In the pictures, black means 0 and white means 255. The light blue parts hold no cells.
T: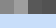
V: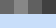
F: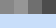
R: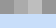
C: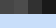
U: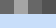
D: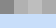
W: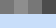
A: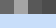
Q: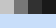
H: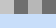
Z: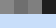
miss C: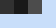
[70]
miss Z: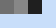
[127]
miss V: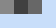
[96]

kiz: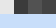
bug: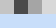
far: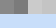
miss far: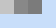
[203]
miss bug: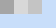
[74]
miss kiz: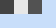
[59]
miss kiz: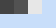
[59]
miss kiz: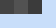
[231]
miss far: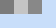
[203]

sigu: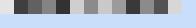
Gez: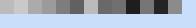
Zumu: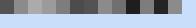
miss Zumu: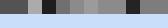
[76]
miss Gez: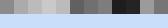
[105]
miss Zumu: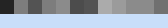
[30]
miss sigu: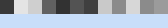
[132]
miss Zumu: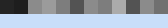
[76]

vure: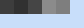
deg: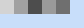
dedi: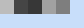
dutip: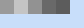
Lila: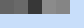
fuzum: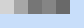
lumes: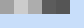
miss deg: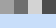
[154]
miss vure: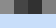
[61]
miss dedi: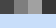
[188]
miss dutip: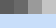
[146]
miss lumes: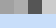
[92]
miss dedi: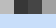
[126]
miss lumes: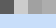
[85]

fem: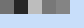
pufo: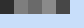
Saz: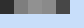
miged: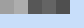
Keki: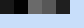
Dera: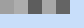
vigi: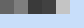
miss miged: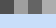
[87]
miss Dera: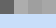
[93]

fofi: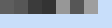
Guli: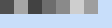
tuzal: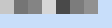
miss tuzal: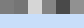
[199]
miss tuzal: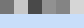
[124]
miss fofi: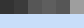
[151]
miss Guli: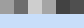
[138]

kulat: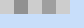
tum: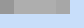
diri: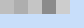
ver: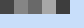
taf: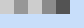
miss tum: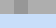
[167]
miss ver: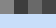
[167]
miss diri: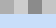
[190]
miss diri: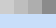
[197]
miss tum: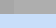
[151]
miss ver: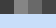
[167]

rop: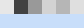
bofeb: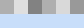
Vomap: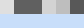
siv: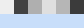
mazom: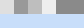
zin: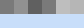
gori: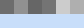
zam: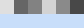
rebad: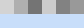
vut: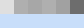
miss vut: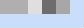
[161]
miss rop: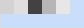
[153]
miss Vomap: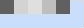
[88]
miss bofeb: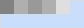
[217]
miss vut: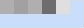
[167]
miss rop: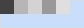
[231]

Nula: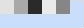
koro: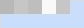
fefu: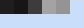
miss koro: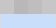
[249]
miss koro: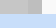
[184]
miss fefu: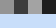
[22]
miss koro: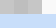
[184]
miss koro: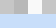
[190]
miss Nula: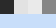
[169]

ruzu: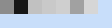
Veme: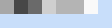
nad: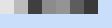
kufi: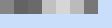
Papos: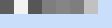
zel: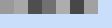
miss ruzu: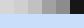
[201]
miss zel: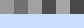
[173]
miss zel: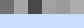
[78]

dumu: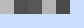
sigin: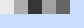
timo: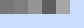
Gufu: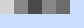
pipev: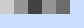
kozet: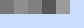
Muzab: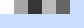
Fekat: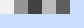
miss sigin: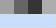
[234]
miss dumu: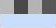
[80]
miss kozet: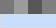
[142]
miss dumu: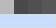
[179]

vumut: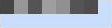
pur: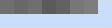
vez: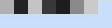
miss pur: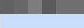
[119]
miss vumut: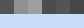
[151]

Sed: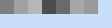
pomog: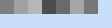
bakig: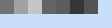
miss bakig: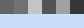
[92]
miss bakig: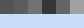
[197]

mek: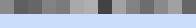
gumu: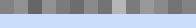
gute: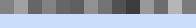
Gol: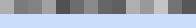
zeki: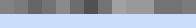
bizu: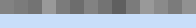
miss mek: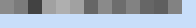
[169]
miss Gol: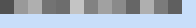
[87]

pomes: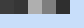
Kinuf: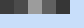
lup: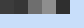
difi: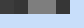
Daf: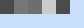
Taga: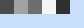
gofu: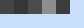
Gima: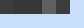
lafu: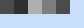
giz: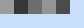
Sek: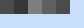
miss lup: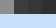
[110]
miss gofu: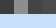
[54]
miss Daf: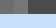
[203]
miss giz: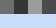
[148]
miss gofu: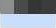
[68]

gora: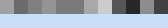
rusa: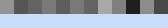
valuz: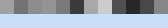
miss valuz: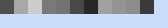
[134]
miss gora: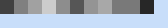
[107]
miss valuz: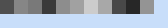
[115]
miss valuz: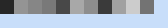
[79]

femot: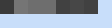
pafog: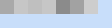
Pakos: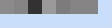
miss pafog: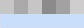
[191]
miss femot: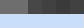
[117]
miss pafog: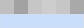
[139]
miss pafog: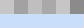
[205]
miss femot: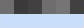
[71]
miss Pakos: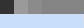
[124]

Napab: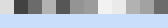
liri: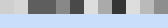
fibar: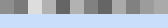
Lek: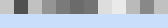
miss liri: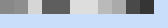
[207]
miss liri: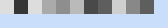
[214]

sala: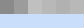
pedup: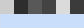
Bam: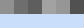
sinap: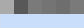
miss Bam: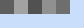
[150]
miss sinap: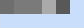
[116]
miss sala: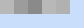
[192]

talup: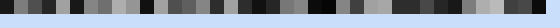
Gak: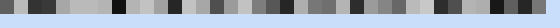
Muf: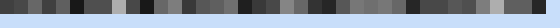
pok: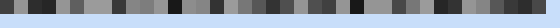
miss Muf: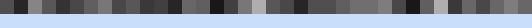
[31]
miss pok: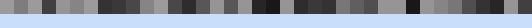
[141]

